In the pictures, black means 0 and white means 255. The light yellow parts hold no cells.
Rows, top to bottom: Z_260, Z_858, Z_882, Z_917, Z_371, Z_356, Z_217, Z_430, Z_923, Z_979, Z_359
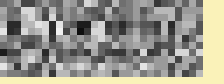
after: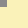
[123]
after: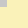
[85]

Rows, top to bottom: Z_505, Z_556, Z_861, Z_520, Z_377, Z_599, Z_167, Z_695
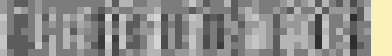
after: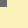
[124]
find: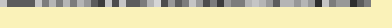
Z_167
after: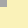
[152]
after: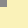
[124]

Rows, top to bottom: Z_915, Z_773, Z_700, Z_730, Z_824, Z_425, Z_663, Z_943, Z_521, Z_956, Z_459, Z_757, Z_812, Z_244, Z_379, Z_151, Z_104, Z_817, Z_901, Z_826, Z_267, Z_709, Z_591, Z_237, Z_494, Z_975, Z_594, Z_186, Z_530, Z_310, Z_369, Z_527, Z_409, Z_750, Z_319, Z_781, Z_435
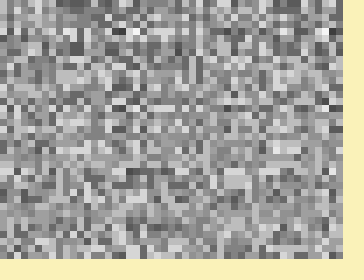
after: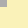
[130]
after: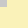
[130]
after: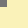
[189]

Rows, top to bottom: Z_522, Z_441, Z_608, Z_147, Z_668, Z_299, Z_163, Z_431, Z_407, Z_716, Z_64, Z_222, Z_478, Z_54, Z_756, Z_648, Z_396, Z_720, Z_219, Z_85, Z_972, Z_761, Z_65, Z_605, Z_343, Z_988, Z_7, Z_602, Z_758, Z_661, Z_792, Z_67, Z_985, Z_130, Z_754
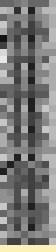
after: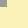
[32]
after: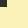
[172]
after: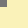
[132]

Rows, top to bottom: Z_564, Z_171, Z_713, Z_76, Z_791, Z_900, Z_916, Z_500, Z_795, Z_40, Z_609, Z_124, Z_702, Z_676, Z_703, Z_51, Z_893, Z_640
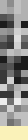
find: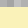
Z_171
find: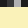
Z_76
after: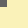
[177]
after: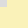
[113]
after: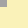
[192]
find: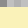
Z_500

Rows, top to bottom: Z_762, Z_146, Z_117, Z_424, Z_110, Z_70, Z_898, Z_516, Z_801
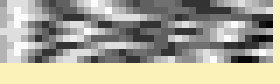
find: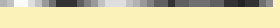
Z_898
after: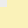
[222]
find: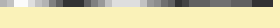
Z_117
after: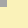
[194]
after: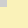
[222]
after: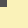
[96]

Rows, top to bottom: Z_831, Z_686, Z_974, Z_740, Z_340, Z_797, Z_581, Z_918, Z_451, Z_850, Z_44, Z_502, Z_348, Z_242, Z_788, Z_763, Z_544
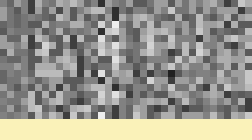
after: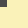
[158]
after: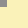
[90]

